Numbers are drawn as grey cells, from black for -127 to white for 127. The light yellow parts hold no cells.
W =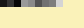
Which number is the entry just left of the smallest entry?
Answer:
-75
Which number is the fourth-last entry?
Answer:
-45
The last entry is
84

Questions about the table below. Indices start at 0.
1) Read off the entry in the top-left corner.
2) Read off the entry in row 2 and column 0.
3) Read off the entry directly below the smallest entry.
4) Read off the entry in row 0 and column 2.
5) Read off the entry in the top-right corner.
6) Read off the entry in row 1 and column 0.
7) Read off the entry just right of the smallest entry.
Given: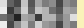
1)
94
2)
-16
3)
12
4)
-56
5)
-3
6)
108
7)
37

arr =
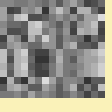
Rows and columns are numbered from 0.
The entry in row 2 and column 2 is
63
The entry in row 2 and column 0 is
34
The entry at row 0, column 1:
7
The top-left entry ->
7
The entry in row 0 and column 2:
-6
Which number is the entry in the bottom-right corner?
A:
-49
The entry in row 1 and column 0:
34
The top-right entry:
-21
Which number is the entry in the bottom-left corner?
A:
-6

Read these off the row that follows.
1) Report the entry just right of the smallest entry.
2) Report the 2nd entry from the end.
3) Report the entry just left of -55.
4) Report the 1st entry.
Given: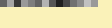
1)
-55
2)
65
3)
-95
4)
-28

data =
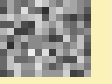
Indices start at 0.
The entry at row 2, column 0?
52
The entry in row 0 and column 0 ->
-21
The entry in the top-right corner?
-6
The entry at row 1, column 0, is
-51
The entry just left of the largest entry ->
-6
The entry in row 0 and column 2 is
-6
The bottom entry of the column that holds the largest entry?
10
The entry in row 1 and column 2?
-6
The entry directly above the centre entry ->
37
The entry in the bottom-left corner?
-51
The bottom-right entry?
37
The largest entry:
109
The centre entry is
-6
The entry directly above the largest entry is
10
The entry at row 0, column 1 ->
37
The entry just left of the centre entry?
10
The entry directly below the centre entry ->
23
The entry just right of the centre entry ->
-64

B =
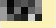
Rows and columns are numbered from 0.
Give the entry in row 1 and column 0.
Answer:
29
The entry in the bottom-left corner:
29
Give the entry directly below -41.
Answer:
-121
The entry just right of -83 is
-96
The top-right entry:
15

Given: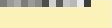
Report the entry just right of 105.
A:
-66
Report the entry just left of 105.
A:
56
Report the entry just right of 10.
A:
-50

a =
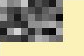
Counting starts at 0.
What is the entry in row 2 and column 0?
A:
29
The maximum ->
85
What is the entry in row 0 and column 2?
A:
16
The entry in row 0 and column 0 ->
57
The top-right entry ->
3
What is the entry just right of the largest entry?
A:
-10
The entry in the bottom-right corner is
-22
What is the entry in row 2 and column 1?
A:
-46
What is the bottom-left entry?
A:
-46
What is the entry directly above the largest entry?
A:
-71
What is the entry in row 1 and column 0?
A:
-10
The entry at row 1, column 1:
-58
